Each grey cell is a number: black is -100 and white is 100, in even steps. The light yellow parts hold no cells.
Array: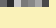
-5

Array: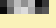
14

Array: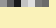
52

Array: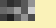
-30

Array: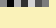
-62

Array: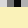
39

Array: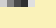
-63
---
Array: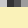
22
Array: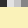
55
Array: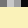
25
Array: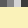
7
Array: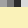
27
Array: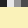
18
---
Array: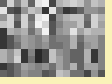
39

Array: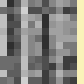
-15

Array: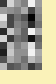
-76

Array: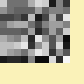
48

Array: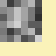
6

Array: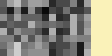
0
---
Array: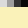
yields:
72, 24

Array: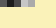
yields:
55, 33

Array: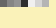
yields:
88, 66

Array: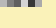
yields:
66, 44

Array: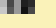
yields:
57, 44

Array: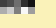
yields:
94, 60
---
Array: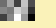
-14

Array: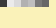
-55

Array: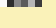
96

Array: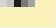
66

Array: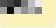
-38

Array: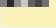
0
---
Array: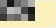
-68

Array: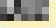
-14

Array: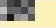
-33

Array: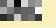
-55

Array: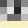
46

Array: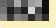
-65

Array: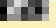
48
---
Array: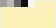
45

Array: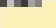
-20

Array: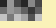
52

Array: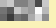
-19

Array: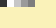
99

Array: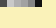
38

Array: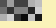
-61
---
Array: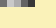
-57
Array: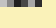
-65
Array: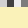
-3
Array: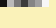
94
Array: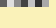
32
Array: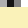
100
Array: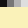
74
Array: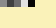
-96
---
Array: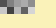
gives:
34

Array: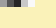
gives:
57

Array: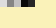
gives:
-93

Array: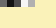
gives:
93

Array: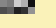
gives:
38

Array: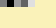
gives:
-23

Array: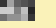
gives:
-36

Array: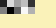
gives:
49
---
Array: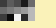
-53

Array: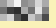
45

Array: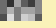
-39

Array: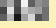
-25

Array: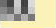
28

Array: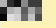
-98

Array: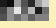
-36

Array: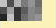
-71

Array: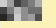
-71
